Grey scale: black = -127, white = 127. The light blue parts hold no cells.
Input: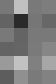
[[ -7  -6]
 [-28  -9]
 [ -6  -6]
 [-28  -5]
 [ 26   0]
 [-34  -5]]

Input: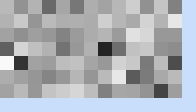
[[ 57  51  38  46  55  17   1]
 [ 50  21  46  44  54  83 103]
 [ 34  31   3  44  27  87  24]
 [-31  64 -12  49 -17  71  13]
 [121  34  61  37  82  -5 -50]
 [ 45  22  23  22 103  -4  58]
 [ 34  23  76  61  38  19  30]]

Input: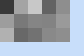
[[-70  72  14]
 [ 29   5  26]
 [ 49 -13  14]]

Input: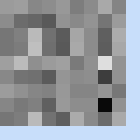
[[ 27   7  24  11   4]
 [ 12 -25  19  19  27]
 [ -9  58 -36  12  44]
 [ -9  63 -38  12  39]
 [ 31  15  32  16  18]
 [  8 -15  21  14  18]
 [ 28   6  24   5  -8]
 [  6   0  25  13  17]
 [ -9  58 -33   9  41]]

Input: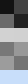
[[-108]
 [ -21]
 [  82]
 [  -7]
 [  28]]

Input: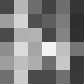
[[-56 -18 -17]
 [ 30 -47  -3]
 [-53  50   4]
 [ 14  37  64]
 [ 30  45  72]
 [-16 -53 -16]]

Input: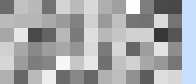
[[-20  57  84  89  31  -1 -55]
 [ 59  54  26  80  63 -13 -10]
 [ 39 -54  56  94  69  81 -43]
 [ 80   9  40  90  86  30  14]
 [ 86  -2 119 103  65  40  -9]
 [ 49  59 -21 -24  61 -34  87]]

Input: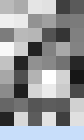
[[ 58 101 -64]
 [111  18  -6]
 [ -3  54 -75]
 [120 -94  41]
 [ 66  17 -13]
 [ 39  51  83]
 [ 11  85  75]
 [-25 -42 -37]
 [-92 -35 -64]]
